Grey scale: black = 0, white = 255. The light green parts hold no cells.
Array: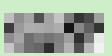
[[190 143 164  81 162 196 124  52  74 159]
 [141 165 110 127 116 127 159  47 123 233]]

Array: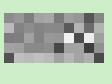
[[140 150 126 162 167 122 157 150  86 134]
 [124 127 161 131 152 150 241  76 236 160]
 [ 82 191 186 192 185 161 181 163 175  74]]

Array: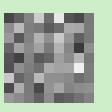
[[ 71  96 131 204 109 231  84  73 121]
 [153  89 130 178 143 200 150  97 121]
 [ 85  67 131  90 102 159 140 181 119]
 [199 102 120 185 144 144 137 110 123]
 [152 139 123  97 140  91  99 115 130]]

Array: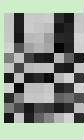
[[196  32 202 201 204  44  22 196]
 [199  24 185 188 159  40  37 211]
 [127 195  64  30  25 181  97  27]
 [ 28 192  26  39  13 183 209  51]
 [ 43 135 198 197 203  97 111  76]
 [ 23 196  31  96 133 183 210  41]]

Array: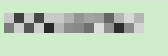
[[200  65 202  72 202 200 177 148 163 158 101 181 216 182]]

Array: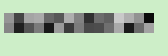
[[149  69 164 170 103  87 174 130  48 108  96 201 175 146  10]]

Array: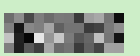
[[109 141  73 125 107 121 119  58 158 168 116  13]
 [194  33   5 230 150 199 123  86 102 191 118  20]]
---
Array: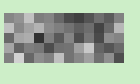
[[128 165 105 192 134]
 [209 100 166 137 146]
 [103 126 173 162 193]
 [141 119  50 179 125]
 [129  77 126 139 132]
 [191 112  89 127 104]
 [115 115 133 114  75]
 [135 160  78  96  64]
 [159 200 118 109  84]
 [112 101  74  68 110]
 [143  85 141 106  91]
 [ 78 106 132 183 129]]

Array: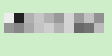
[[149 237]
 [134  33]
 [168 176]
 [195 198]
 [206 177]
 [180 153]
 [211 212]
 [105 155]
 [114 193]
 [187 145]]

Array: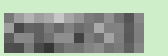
[[ 79  94 158 120]
 [ 76 137  73 157]
 [122 135 100 179]
 [ 73  95  96 158]
 [ 54 113 123 169]
 [103 142 104 199]
 [120 142 129 166]
 [116  66 108 148]
 [131 124 117 123]
 [139 108 169 116]
 [116 163 129 143]
 [123 127 130 113]
 [ 97  89  91  85]
 [133 126 127 135]]

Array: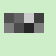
[[126  81]
 [ 76 103]
 [ 38 204]
 [128  63]]

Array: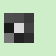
[[117  25  79]
 [ 34 217  76]
 [ 46  68  58]]

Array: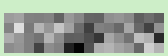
[[140 172 131 156]
 [148 151 222 162]
 [127 127 122 129]
 [ 67 115 181 127]
 [141 179 151 131]
 [130 140 197  99]
 [ 33  94 162 152]
 [  4  96 108 135]
 [ 82  77  64 101]
 [173  54 129  99]
 [180 166 123 143]
 [163 142 104 149]
 [151 114 166 138]
 [103 190 104  95]
 [206 176  66 109]
 [179  41 146  94]]

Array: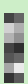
[[ 51 165  86  69 178 209  68]
 [ 90 234 102  47 144 175 101]]
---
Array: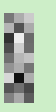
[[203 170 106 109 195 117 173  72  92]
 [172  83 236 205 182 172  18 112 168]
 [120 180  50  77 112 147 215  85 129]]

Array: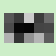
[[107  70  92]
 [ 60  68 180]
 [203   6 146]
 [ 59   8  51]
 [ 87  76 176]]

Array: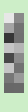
[[137 114 112 181 138 114 153 105]
 [231 164  54 197  72 197 119 104]]

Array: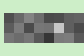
[[ 99  75  89]
 [ 95  95 125]
 [ 77 198 122]
 [ 74 116  54]
 [109 119  88]
 [131  75 118]
 [104 123 108]
 [ 79  92 117]]

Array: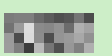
[[ 76 163 145 175]
 [117 176 168 128]
 [ 86 108 154 151]
 [ 79 146 148  80]
 [ 92 135  78 118]
 [106 139 141 185]
 [127 221 219  60]
 [127 155  76 127]
 [123 114 155 156]]

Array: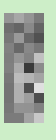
[[122 100  81 120 193 139 164 223  78 129 199]
 [148 137 103 136 131  58 180  78 158 146 162]
 [167 101 153 104 149 171 188 176 176 147 123]
 [149 111 119 129 126 128 120 116 116 119 123]]
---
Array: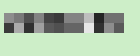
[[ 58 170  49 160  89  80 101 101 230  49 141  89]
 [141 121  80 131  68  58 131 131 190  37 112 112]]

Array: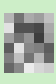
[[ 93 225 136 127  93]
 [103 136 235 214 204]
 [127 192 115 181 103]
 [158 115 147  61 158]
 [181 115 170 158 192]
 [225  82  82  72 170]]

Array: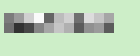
[[112  50  71 133 166 197 176  91 144 155  91]
 [124 155 208 250 101 188 208 112 220 197 166]]

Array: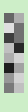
[[ 30 162]
 [ 62 113]
 [102 173]
 [122 192]
 [151 211]
 [173 211]
 [192  40]
 [223 113]]

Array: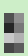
[[ 38 120]
 [ 70  93]
 [ 81 143]
 [200 178]]

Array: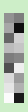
[[ 80 239]
 [102 209]
 [125 134]
 [146 125]
 [167  15]
 [187 197]
 [218 155]
 [229 177]
 [251  26]]

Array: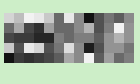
[[ 18  59  48  59  71  93 168 138 242  93 159 105 126]
 [ 71  59  59  38  38 126 105 126 126  93 147 179 147]
 [105 168  71  48 159 105 105 138 179  81 126 242 147]
 [200  81 232 212  81 117 221 138  29  81 147 147 117]
 [212 189 242 232 200 105 232 138  18  81 117  93 138]]
